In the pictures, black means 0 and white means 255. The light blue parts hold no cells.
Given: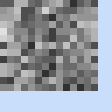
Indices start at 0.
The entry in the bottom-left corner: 136
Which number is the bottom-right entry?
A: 78
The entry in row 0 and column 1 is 93
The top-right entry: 78
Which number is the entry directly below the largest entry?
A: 208
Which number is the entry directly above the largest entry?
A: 192
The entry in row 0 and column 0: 93
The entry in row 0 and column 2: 178
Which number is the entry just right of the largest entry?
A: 162
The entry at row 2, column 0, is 162
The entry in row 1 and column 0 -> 148
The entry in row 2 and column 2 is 178
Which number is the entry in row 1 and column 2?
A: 192
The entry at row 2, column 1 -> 162

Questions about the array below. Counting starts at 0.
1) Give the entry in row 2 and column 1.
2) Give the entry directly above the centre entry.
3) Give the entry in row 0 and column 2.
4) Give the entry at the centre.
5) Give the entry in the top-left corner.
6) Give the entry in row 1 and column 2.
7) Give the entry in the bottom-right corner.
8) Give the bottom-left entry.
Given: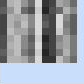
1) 177
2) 216
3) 189
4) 216
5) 80
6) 189
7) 107
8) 80

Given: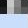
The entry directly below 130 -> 118
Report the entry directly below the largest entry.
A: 186
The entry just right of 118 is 90

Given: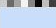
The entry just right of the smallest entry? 190
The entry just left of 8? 133
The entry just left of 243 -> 165

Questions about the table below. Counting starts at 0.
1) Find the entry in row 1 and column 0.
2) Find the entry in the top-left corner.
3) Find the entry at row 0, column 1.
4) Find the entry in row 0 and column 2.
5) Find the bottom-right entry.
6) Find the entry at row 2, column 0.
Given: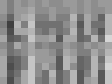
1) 154
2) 154
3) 127
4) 154
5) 197
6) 141

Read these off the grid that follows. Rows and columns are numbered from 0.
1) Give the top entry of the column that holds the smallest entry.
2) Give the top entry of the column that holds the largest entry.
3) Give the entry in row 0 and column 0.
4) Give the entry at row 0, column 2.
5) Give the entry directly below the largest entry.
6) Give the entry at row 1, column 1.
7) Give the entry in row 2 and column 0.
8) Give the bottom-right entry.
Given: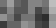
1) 116
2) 189
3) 116
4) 101
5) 173
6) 132
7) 146
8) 158

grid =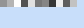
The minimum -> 54
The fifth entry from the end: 133
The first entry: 148

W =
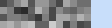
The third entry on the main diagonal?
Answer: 126
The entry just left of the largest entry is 98
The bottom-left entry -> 166
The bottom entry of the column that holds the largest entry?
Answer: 204
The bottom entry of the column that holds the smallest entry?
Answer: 178
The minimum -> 42
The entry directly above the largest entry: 72
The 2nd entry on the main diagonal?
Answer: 126
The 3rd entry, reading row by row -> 138
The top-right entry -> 110
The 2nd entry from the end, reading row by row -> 72
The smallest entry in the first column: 72
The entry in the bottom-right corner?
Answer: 86
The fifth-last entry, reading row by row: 166
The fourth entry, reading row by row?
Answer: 166
